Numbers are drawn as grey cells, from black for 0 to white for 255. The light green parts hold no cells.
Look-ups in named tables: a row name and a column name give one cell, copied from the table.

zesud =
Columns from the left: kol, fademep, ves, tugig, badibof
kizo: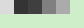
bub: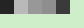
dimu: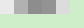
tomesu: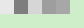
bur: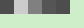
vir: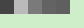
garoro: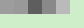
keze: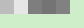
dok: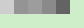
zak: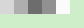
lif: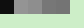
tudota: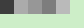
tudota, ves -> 151
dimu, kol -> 234
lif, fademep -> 148
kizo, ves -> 63
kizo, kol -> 219
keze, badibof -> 129
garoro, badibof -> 186
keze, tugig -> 116
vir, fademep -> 186
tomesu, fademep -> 126
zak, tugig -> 145
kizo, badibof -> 171
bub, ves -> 152
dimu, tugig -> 147
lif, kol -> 14
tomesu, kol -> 232
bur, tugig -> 85
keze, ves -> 126
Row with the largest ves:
tomesu

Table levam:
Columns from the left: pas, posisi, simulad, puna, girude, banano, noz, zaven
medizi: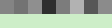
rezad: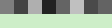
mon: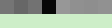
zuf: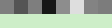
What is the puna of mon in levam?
7
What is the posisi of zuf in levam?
84
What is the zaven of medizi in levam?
139
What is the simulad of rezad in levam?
175
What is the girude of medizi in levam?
124
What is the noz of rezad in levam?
74
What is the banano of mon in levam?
144
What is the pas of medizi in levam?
132
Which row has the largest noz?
mon

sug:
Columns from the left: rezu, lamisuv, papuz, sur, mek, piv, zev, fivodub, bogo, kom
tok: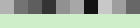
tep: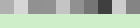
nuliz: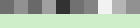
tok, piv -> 167
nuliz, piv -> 113
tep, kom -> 132
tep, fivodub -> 63
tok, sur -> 52
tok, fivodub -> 200
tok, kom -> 103
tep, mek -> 196
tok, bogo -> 158

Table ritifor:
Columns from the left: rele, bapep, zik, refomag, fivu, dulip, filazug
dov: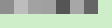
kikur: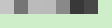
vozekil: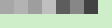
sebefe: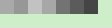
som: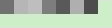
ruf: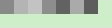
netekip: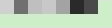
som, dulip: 175
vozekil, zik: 158
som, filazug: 77
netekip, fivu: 163
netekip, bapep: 112
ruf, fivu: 98
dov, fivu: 85
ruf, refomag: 141
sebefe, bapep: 151
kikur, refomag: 186
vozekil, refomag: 191
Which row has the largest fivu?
netekip

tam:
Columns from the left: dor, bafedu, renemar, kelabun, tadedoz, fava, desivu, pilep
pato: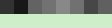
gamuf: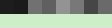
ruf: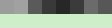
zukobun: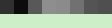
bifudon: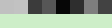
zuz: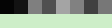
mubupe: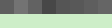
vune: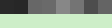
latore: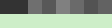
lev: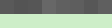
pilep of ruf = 87
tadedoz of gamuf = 147
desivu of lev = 87
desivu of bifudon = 126
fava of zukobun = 113
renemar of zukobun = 88
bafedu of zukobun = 12
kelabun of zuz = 80
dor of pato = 50
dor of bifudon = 192
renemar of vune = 103
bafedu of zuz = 18
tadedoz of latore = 128
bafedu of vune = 39
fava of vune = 116
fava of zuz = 129
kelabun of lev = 103

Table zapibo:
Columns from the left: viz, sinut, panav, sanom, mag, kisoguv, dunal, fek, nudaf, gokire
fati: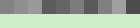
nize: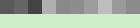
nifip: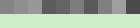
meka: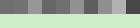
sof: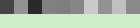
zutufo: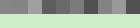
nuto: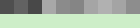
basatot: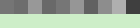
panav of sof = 41
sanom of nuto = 168
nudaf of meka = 178
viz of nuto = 79
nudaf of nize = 154
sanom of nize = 175
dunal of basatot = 97
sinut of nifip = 143
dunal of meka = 94
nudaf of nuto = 164
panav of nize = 67
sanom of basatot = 105
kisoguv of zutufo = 123
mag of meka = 112
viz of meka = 111
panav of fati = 153
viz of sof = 69
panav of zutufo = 159
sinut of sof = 146
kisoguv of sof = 134

